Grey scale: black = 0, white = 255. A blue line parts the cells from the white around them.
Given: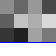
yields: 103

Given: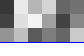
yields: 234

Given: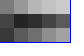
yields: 152

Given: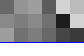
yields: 148

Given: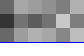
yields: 167

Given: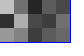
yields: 112
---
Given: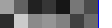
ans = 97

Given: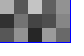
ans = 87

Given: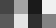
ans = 163

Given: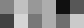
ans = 193

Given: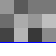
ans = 90

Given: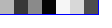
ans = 55

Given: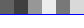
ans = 63

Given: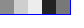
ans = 206

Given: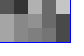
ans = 52

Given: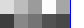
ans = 188
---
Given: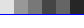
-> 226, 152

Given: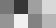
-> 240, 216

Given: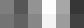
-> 253, 243

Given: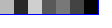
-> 207, 185

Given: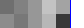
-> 195, 183

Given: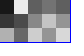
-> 236, 216
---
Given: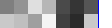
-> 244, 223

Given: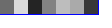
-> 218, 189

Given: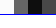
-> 251, 102

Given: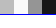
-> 250, 189

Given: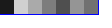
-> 208, 170

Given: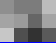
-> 199, 188

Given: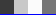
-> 251, 200

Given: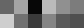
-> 206, 186

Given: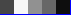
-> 247, 145
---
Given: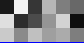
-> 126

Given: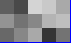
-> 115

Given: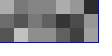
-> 160

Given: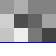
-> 66

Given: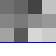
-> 203

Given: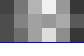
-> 55

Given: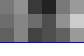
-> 154

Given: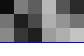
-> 195

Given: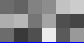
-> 153
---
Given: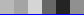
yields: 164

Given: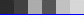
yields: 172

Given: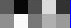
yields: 176

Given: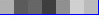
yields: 176

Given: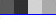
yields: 90

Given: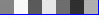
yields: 175

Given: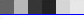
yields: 183

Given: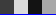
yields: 60
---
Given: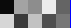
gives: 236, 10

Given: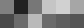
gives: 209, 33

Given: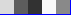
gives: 249, 50

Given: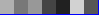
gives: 210, 33

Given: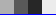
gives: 236, 39

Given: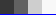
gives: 248, 55
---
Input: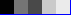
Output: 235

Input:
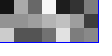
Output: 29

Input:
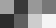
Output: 44

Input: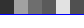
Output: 226

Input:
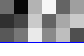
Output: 100

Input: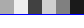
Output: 128

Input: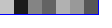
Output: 177

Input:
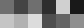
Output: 208

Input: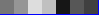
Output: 22

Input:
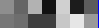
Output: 208
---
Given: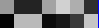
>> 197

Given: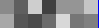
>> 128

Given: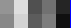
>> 16

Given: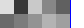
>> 159

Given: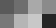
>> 37

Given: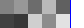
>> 226
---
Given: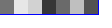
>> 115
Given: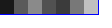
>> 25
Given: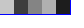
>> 199
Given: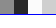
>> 140
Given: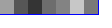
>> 160
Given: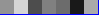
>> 147
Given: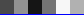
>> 73
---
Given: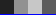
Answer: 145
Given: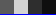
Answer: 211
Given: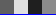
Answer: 223
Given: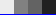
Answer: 129
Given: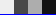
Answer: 72
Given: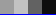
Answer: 194
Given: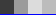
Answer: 155
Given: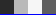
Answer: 185
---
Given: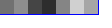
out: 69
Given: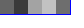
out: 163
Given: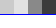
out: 137
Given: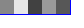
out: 65
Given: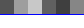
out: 200
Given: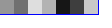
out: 222
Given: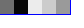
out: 236
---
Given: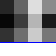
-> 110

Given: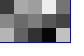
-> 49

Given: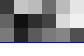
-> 122

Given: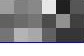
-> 97

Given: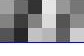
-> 182

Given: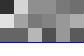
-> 81

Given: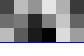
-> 3

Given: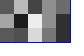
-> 217

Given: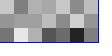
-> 108

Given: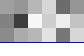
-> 226
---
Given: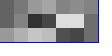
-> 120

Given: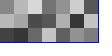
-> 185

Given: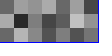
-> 159

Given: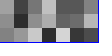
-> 67

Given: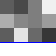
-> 73

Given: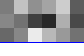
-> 194

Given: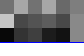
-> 167

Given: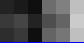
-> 26

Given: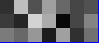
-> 190

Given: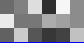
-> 128
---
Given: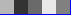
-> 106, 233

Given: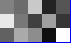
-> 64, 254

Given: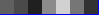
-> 139, 209

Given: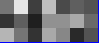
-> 145, 229

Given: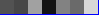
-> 19, 215

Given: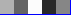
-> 252, 252
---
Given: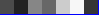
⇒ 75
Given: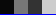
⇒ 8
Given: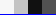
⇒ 247
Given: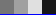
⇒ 117
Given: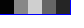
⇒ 3
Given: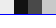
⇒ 237
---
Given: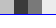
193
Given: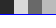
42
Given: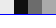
235
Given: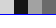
213
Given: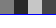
125
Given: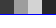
59
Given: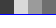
61
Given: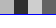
184
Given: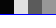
5
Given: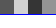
87
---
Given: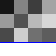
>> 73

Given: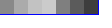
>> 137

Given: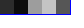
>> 44

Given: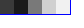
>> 58

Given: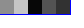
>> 142

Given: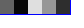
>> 99

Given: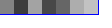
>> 131

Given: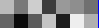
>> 101

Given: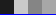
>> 28
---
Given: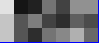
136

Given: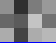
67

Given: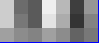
140

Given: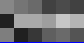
95

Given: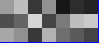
110

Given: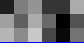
72

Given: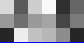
183

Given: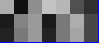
121

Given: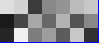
92
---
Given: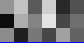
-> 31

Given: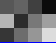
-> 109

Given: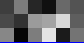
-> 5

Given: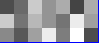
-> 88

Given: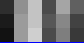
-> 155

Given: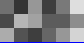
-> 83

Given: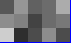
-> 46
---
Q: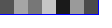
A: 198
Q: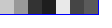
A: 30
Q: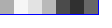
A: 185
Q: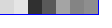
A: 89
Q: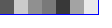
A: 121
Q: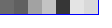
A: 195
